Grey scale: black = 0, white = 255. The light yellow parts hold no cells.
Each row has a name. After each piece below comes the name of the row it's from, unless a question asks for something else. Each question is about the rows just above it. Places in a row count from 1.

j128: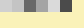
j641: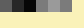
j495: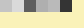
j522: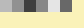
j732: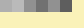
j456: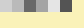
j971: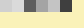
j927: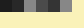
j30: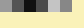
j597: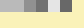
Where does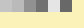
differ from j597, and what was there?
1, [186]
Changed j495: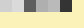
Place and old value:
1, [196]
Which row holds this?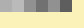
j732
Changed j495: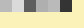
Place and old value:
1, [196]

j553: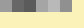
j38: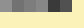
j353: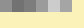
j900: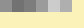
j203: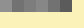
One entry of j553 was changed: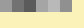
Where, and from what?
2, [103]
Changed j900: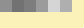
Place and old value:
5, [204]

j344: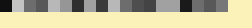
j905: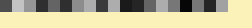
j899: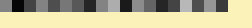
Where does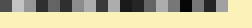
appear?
j905
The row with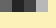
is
j899
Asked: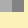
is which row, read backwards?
j899
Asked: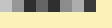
j905
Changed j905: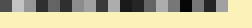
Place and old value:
8, [173]

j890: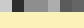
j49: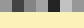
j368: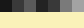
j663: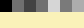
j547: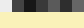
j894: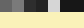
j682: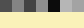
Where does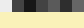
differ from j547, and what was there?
4, [57]
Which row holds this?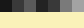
j368
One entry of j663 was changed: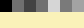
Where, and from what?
7, [173]
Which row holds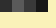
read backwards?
j547

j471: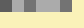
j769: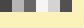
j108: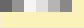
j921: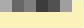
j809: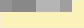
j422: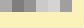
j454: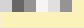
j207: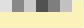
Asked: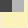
j769
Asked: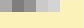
j422
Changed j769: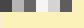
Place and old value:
6, [81]
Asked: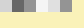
j454
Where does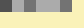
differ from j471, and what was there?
1, [93]
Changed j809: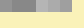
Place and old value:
5, [181]
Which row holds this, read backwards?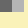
j769

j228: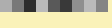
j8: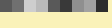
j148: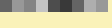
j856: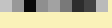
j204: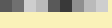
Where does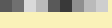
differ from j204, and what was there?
3, [206]
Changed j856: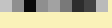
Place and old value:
2, [152]
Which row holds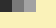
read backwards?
j856
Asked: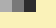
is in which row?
j228
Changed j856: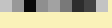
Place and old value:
9, [186]
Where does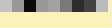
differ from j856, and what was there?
4, [143]
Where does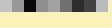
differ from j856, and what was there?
6, [121]

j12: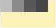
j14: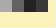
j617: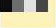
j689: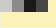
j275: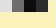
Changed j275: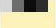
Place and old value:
1, [224]
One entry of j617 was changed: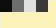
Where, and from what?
4, [69]
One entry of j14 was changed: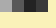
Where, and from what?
2, [98]
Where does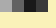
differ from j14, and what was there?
3, [35]
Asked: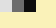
j275

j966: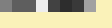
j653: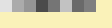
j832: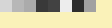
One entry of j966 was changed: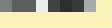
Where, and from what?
8, [161]
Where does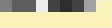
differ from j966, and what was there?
7, [57]
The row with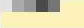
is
j653
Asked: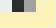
j832
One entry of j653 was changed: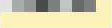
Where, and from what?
5, [117]
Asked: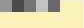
j653
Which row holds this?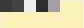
j832

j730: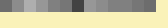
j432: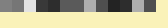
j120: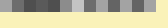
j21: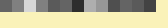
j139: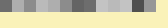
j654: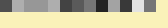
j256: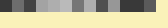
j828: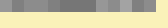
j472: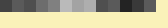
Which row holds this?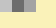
j120
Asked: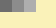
j730

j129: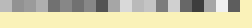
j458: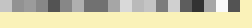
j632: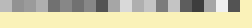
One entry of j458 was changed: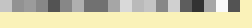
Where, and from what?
14, [124]
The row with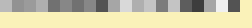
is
j632
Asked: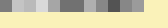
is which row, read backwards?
j458
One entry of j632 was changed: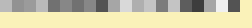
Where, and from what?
4, [175]

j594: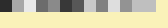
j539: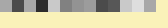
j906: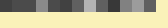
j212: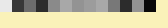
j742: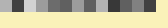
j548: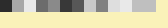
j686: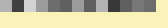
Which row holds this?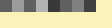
j742
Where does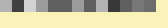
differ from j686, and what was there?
5, [108]
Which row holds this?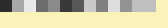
j594

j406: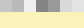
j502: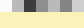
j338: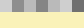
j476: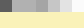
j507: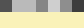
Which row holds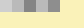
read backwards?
j338
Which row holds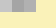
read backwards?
j476
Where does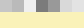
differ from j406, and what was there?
4, [133]
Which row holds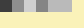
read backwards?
j507
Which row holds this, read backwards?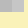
j406
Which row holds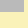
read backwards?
j507
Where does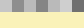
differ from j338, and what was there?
1, [207]

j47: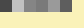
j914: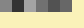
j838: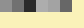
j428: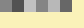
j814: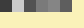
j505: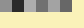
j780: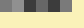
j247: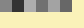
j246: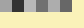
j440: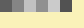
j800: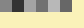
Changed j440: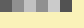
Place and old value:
2, [133]
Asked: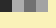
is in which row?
j505
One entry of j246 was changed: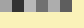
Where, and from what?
6, [103]
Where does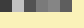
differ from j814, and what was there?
2, [203]

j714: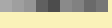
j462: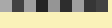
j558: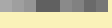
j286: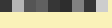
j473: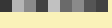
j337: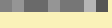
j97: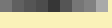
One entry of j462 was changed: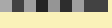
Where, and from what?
8, [54]
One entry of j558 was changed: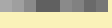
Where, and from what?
3, [149]
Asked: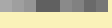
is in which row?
j558
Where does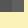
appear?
j286
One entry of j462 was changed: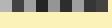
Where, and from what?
1, [169]
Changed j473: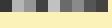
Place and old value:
3, [138]
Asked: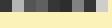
j286

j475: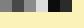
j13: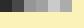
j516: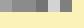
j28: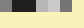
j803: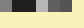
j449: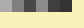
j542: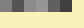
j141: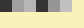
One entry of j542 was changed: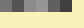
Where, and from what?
1, [127]
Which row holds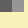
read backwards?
j542
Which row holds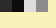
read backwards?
j475
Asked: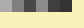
j449
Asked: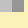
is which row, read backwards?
j141

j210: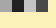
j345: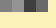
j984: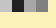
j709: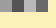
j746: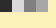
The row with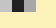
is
j984
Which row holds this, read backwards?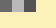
j709
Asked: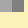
j984
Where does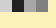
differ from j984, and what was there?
1, [196]

